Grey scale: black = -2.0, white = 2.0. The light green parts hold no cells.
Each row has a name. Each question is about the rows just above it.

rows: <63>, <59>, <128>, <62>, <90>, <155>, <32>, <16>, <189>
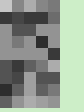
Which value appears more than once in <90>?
[0.3]
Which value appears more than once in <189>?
[0.3]
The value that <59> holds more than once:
[-1.1]
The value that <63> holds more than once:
[0.1]
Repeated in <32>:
[-0.7]
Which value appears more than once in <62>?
[0.3]
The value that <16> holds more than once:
[-0.5]

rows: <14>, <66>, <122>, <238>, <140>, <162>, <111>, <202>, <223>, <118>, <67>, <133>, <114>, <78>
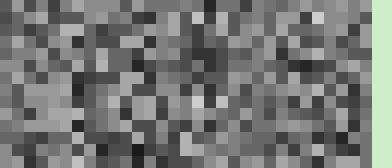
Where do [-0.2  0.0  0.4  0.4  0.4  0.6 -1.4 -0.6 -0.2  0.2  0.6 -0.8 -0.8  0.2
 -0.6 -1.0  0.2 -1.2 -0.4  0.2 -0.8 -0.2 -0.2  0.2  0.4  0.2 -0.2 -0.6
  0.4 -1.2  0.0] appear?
<67>
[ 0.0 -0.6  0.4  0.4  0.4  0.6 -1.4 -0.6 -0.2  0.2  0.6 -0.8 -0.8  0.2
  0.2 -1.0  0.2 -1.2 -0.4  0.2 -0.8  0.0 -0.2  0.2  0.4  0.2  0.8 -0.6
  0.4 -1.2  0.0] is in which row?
<202>
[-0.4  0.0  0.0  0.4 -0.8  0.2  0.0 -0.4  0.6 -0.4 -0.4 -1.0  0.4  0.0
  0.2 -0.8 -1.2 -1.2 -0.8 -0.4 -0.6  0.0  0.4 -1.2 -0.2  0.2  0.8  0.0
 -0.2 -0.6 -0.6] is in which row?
<140>
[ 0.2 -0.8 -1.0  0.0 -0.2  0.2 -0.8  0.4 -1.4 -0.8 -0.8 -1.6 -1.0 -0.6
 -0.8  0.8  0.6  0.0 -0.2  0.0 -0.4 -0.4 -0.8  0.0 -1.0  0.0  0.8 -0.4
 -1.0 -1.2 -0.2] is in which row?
<114>
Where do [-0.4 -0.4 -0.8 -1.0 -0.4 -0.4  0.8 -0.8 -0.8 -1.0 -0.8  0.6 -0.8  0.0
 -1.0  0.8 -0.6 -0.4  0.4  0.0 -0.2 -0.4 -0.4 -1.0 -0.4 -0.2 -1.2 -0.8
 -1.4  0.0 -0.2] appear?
<133>

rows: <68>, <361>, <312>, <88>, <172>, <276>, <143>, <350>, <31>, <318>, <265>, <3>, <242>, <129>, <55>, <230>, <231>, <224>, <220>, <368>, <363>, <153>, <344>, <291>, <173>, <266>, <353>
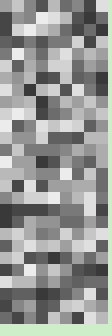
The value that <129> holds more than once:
[0.5]
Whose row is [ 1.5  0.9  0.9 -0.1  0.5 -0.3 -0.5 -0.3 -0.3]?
<291>
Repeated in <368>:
[1.3]
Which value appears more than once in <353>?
[-0.9]
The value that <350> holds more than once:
[1.5]
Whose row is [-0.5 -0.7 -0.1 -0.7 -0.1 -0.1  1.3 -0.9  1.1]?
<88>

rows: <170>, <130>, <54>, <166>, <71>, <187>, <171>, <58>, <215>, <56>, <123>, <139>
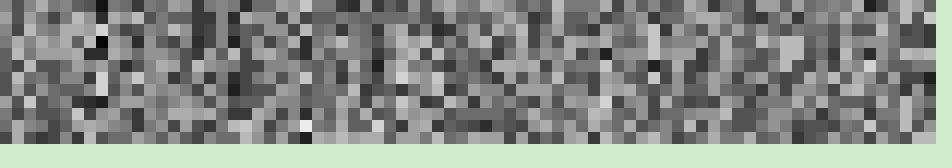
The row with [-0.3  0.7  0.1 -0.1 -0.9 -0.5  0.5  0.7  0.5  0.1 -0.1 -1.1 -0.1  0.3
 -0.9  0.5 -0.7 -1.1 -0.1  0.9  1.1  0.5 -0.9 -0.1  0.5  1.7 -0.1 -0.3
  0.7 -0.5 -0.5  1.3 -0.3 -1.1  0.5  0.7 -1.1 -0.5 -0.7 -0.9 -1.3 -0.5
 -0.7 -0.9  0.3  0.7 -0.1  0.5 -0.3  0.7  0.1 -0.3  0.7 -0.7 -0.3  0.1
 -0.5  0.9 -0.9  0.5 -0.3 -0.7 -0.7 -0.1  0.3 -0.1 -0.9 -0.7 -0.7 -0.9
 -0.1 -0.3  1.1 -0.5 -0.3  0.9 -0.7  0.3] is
<123>
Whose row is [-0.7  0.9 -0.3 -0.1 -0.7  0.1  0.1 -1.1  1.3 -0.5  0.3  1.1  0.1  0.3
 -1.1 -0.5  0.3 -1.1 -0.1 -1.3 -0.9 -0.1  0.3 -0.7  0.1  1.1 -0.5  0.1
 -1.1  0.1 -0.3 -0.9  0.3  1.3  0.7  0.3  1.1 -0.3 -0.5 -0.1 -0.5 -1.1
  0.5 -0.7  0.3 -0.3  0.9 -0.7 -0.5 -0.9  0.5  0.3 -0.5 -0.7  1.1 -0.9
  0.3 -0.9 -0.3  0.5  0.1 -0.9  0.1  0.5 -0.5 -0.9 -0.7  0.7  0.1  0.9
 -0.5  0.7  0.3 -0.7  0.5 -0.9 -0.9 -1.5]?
<171>
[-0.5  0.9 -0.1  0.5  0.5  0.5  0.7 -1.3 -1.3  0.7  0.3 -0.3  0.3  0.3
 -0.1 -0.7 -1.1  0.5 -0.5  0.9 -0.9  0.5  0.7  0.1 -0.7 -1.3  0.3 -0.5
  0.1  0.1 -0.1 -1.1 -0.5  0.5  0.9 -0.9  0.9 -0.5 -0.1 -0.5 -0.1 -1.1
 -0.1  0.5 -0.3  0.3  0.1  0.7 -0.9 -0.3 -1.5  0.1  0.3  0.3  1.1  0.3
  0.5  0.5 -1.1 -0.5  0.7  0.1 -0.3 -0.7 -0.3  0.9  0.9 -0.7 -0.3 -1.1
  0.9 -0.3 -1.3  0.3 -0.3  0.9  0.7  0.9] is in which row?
<71>

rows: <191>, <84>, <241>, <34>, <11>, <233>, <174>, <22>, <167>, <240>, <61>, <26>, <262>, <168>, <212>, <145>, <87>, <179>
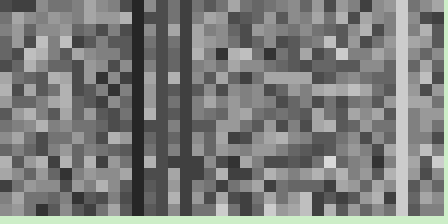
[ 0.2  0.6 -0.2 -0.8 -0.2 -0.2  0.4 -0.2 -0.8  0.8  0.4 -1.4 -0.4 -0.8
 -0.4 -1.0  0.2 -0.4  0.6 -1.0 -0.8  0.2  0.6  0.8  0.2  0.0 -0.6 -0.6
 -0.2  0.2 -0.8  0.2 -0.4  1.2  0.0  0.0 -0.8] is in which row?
<26>
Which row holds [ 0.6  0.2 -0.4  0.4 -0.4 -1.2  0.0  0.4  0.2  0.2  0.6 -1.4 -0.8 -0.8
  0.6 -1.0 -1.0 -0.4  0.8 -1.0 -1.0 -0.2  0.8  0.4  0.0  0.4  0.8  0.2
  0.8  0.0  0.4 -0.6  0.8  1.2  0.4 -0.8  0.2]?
<212>
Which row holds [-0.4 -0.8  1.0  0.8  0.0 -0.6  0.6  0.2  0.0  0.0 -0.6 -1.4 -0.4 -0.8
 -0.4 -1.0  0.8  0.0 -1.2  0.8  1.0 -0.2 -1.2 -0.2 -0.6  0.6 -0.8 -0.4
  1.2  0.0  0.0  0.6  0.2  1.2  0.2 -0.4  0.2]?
<11>

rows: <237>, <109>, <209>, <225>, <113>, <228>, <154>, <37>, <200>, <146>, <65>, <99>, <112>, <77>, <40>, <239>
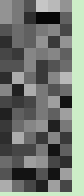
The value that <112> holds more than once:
[-0.9]
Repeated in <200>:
[-0.9]
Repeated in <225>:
[0.3]
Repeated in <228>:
[-0.7]

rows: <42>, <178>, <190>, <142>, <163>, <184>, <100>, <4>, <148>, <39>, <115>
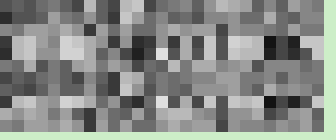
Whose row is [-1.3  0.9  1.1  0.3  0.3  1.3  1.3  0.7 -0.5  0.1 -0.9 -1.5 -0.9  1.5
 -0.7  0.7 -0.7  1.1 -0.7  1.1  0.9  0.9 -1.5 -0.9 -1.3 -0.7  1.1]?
<163>
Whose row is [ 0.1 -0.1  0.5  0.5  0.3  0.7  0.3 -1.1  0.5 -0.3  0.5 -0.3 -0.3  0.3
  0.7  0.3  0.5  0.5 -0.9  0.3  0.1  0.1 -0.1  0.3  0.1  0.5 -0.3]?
<115>
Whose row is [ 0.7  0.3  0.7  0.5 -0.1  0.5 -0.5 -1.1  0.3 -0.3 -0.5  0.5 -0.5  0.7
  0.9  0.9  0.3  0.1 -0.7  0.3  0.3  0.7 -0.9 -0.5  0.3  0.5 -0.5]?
<39>
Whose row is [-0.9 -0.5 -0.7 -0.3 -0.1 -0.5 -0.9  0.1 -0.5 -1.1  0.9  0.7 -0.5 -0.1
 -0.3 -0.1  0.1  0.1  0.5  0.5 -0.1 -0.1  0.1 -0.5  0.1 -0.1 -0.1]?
<100>

